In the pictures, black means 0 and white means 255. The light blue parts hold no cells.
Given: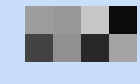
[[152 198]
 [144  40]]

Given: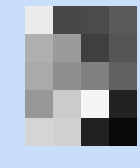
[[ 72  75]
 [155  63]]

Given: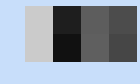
[[30 93]
 [17 95]]

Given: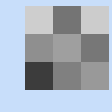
[[116 204]
 [159 119]]

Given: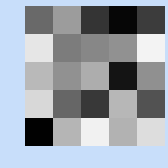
[[156  52]
 [124 135]]

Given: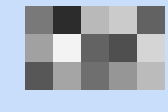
[[ 44 185]
 [243  99]]
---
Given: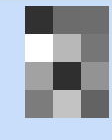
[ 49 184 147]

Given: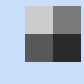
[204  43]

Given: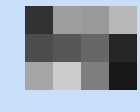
[ 50  87 127]

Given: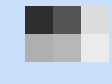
[ 46 183]

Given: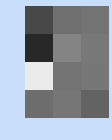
[ 72 132 119]

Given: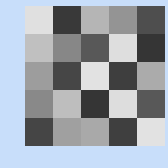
[224 135 226 221 226]

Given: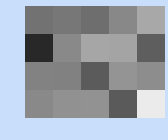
[114 137  91  90]
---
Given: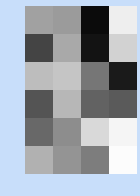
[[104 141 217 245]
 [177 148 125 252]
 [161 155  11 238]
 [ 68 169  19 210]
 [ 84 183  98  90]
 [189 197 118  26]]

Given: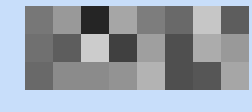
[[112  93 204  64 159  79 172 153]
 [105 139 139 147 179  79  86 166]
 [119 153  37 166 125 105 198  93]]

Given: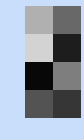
[[211  29]
 [ 83  54]
 [176 104]
 [  8 126]]

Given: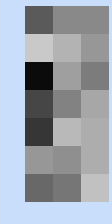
[[104 118 193]
 [ 70 130 167]
 [ 90 137 137]
 [151 143 173]
 [ 11 159 124]
 [201 179 151]
 [ 54 185 173]]

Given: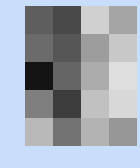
[[127  60 193 216]
 [ 94  73 208 165]
 [107  86 157 200]
 [ 20 101 172 222]
 [185 114 179 150]]

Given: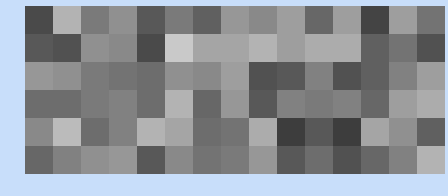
[[ 88  81 144 137  74 201 165 165 179 158 172 172  96 115  81]
 [109 109 122 129 109 179 103 151  88 129 122 129 103 158 172]
 [103 129 144 151  88 137 115 122 151  88 109  81 103 129 179]
 [151 144 122 115 109 144 137 158  81  88 129  81  96 129 158]
 [ 74 179 122 144  88 122  96 151 137 158 103 158  68 158 115]
 [137 187 109 129 179 165 109 115 172  61  88  61 165 144  96]]

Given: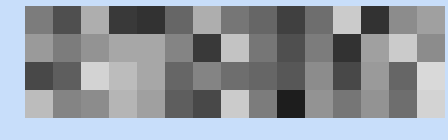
[[124  79 174  57  50 102 174 118 102  64 110 203  50 140 160]
 [ 72  94 211 188 167 102 132 110 102  87 140  72 154 102 217]
 [154 124 147 167 167 132  57 195 118  79 124  50 160 203 140]
 [188 132 140 181 160  94  72 203 124  29 147 118 147 110 211]]

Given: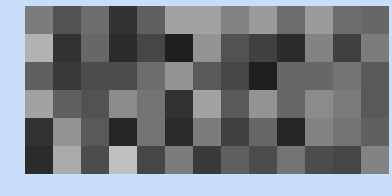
[[178  50 103  43  70  31 147  82  64  43 131  64 124]
 [ 96  58  76  76 109 147  89  70  31 103 103 116  89]
 [124  82 109  50  96 162 162 131 155 109 155 109 103]
 [162  96  82 139 116  50 162  89 147 103 139 124  89]
 [ 50 147  89  37 116  43 124  64 103  37 131 116  96]
 [ 43 170  76 192  70 124  58  96  76 116  76  70 131]]
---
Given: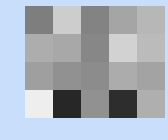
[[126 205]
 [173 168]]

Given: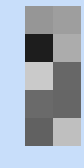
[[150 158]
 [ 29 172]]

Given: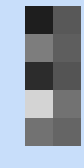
[[ 30  88]
 [125  94]]

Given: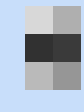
[[216 175]
 [ 49  58]]

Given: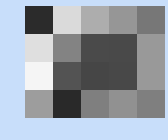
[[ 43 218]
 [223 131]]

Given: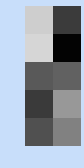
[[206  59]
 [214   3]]
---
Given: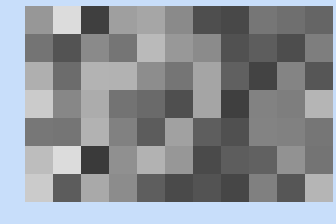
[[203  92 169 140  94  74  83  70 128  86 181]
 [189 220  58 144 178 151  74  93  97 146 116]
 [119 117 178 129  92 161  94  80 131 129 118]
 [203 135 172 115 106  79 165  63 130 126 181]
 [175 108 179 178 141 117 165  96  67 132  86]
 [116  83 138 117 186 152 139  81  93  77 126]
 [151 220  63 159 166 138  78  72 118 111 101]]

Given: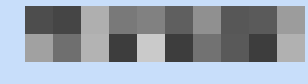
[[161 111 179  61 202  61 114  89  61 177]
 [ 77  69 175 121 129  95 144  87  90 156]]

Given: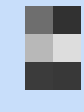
[[ 59  56]
 [184 221]
 [110  49]]

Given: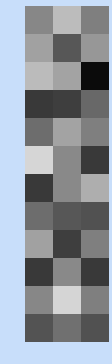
[[ 83 112  81]
 [135 213 127]
 [ 57 137  57]
 [161  62 127]
 [109  87  81]
 [ 57 137 174]
 [214 137  57]
 [109 163 127]
 [ 57  62 104]
 [187 163  11]
 [161  87 151]
 [135 188 127]]

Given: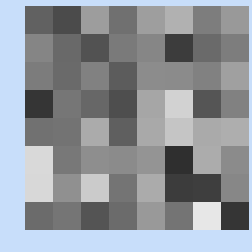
[[107 117  84 107 153 116 231  53]
 [216 144 203 116 171  60  62 135]
 [217 120 142 139 148  47 172 139]
 [113 115 171  95 169 197 170 174]
 [ 53 118 103  78 166 210  85 129]
 [124 106 129  92 140 139 129 160]
 [133 105  82 122 134  60 106 125]
 [ 97  75 157 112 158 177 125 153]]

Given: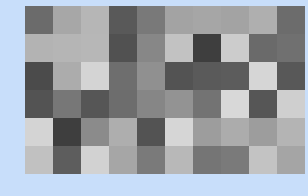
[[193  93 210 166 122 184 117 122 195 165]
 [212  62 139 174  83 214 157 172 157 180]
 [ 83 119  86 109 134 147 115 216  86 207]
 [ 75 172 212 110 144  83  90  92 214  88]
 [179 181 183  81 135 194  62 204 106 112]
 [107 167 182  89 121 163 166 163 175 108]]

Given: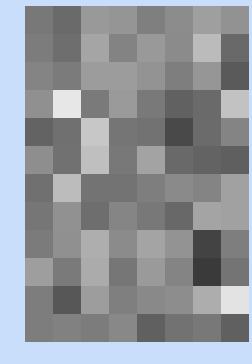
[[125 129 124 136  96 114 120  96]
 [125  87 157 127 137 141 173 227]
 [158 122 171 118 154 132  58 116]
 [123 144 174 139 164 147  67 126]
 [118 145 110 133 120 104 164 161]
 [112 188 115 115 126 138 132 161]
 [142 113 191 120 163 105  99  95]
 [ 99 112 199 117 114  73 107 132]
 [144 231 122 154 121  97 106 194]
 [132 123 156 156 147 126 150  90]
 [124 110 165 131 153 139 187 105]
 [120 106 153 149 127 140 159 146]]
